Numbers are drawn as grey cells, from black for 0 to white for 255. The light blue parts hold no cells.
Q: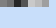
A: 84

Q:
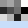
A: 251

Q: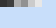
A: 145

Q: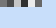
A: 48

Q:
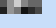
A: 133

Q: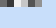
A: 199

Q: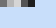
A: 84

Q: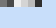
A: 212
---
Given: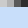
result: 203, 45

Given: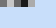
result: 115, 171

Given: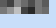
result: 91, 107

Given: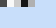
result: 74, 176

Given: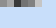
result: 142, 197

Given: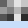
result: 99, 43

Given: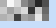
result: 177, 121
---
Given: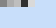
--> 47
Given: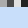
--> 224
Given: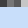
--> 89
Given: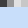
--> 225
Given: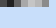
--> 183
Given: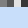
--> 226
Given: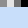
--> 112
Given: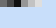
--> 194
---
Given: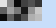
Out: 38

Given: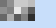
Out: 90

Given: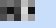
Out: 47

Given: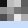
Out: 232

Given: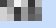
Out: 66

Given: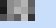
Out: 97

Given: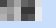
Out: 190
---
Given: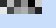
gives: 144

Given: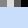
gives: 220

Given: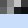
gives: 139

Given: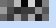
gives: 211

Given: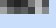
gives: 121

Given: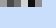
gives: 212

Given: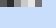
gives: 202

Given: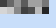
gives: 161
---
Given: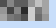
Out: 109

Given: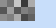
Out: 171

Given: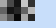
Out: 7

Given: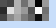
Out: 166

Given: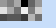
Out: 87

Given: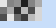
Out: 106

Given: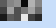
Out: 79

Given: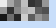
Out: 38

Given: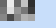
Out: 134
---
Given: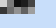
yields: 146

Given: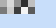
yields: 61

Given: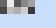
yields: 174

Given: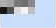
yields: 217

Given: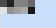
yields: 158

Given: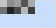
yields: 73
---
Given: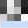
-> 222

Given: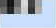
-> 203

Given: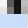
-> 116

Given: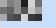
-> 83

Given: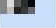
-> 33

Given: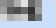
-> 104

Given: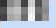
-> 231

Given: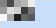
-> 208
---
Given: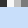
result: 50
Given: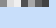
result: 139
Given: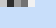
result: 200
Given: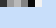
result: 50
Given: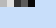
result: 185
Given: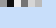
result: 154
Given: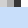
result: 209
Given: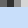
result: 102
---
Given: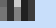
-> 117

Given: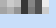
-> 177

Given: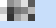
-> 196

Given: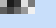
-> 181

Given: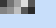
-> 55

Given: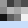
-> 136
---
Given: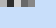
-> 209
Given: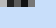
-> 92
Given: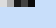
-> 26
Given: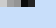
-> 149
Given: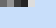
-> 61
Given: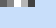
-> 255
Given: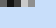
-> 61
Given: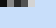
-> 41
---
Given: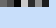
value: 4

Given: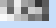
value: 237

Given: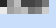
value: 189

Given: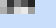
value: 131

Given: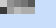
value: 129

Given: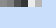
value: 82
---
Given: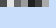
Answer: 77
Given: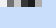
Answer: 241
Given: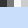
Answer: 51
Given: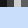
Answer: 22
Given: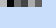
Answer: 187
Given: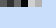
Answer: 92
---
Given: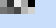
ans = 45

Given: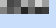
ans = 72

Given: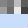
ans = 119

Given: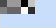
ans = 154

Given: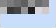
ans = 123

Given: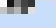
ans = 21

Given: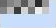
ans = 132

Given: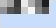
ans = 160
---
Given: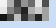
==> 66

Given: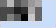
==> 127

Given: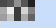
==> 197

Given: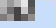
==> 154

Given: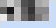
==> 120

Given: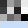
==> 104

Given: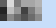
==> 138

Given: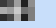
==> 71
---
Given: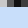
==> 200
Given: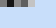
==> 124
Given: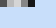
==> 81
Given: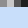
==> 142
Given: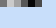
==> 116
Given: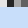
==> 229
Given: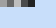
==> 160
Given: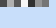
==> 73
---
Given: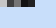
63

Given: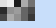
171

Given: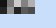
146

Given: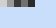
153

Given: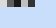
94

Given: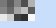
205

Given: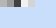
155

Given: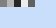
184
